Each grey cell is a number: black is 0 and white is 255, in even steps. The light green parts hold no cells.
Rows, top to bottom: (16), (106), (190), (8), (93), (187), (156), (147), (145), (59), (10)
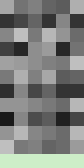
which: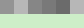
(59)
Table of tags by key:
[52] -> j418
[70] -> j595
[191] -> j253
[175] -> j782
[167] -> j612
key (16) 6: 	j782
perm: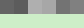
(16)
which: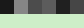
(145)
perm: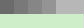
(59)
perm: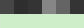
(156)

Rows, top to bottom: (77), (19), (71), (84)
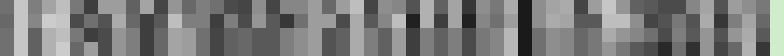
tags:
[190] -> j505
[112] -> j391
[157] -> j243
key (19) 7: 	j391
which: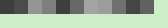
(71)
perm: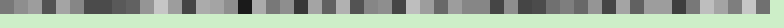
(77)
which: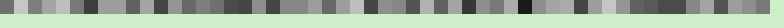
(77)

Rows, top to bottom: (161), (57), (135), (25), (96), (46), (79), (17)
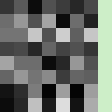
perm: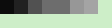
(57)
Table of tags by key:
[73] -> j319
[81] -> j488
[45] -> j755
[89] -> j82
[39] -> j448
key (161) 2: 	j82

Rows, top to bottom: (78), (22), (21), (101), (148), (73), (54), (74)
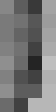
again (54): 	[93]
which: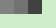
(101)
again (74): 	[183]

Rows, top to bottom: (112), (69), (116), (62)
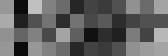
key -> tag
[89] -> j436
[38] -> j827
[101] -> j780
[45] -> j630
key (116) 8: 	j630
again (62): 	[151]
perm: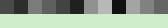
(116)

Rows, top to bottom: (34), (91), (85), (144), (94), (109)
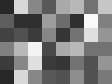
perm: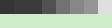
(94)
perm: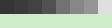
(85)
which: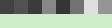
(85)
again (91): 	[47]
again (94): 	[59]
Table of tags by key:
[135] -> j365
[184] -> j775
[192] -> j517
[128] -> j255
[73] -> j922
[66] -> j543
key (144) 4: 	j922
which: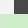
(144)

